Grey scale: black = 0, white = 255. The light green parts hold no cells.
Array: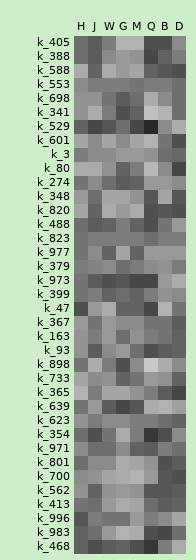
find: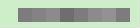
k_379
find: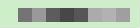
k_639
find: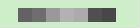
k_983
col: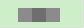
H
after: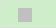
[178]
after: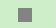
[139]
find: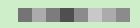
k_898

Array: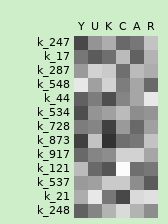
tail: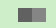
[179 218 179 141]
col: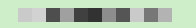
K
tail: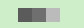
[ 97 179]

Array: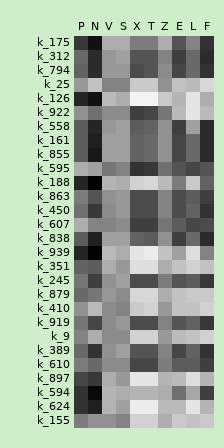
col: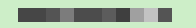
E
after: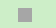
[63]
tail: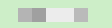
[186 229 180]
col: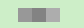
S

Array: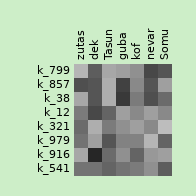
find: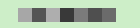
k_38
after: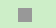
[159]

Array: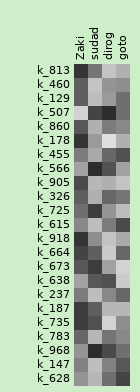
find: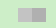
k_813
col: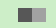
Zaki
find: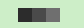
k_968
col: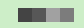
Zaki
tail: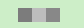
[103]
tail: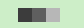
[183]

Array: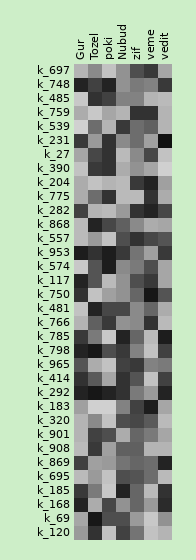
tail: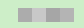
[ 50  50 180]
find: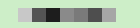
k_574
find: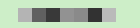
k_766

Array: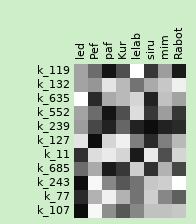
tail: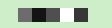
[157  26]
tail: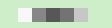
[206 255]
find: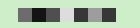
k_552
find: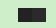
k_239
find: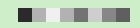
k_77
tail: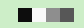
[135 193 193 199]

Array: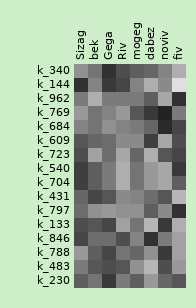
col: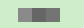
mogeg
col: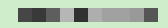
fiv

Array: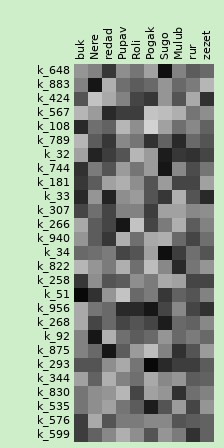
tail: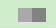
[ 69  55 149  84 169  49]
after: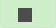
[117]
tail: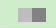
[ 49  84 155]
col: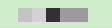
Pogak
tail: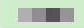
[123  49  98]
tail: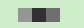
[130]

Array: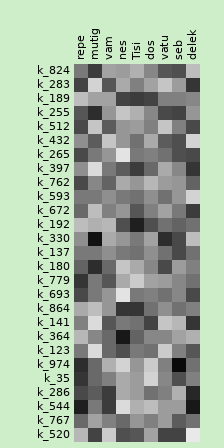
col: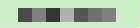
delek
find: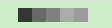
k_35
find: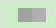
k_364

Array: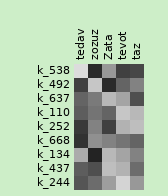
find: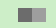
k_244
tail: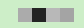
[130]
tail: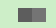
[100 198 184]
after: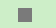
[184]
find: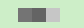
k_110

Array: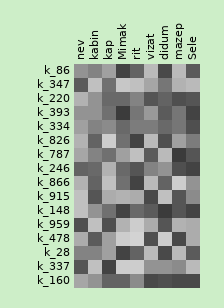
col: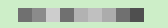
kap
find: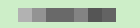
k_220
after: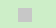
[192]
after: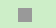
[91]

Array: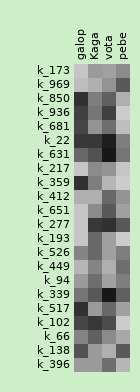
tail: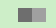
[126]
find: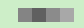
k_66
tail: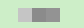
[197]
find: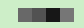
k_631
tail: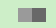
[160]
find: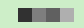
k_850

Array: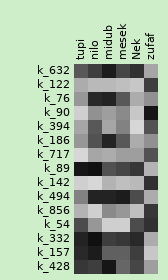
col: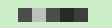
Nek
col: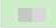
Nek
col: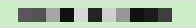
nilo
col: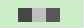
mesek
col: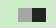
midub
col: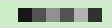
zufaf
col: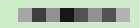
zufaf

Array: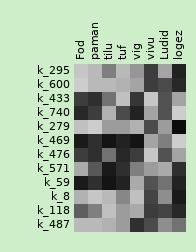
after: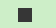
[198]
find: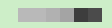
k_600

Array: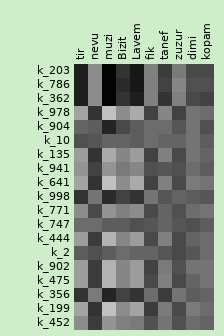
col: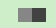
Bizit
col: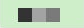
Lavem
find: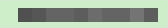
k_10
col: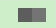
kopam
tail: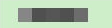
[93]

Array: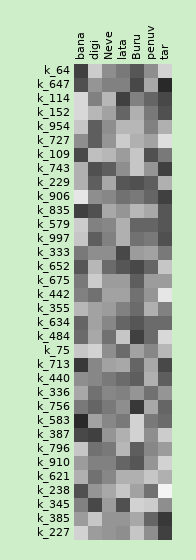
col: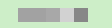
digi
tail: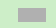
[198 176]
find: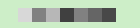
k_114
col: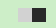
tar
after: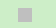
[183]
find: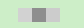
k_387
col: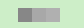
penuv

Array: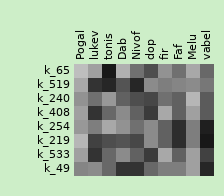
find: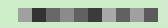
k_408
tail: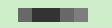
[126 160  38]
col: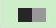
tonis
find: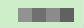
k_254
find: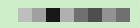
k_65

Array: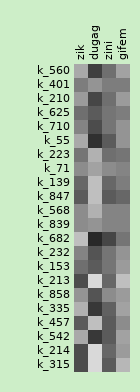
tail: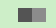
[155]
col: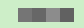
zini
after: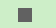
[162]

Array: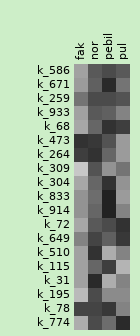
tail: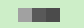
[89]
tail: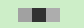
[131]
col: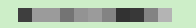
pul
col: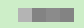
pul

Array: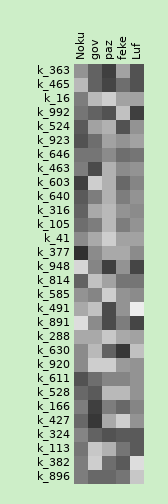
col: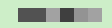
Luf
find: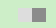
k_891
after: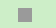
[147]
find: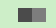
k_891

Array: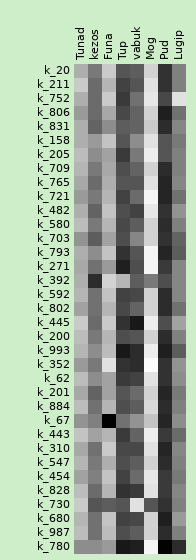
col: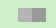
Tunad
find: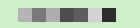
k_547
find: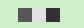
k_211
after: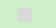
[44]
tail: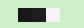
[ 2 44]

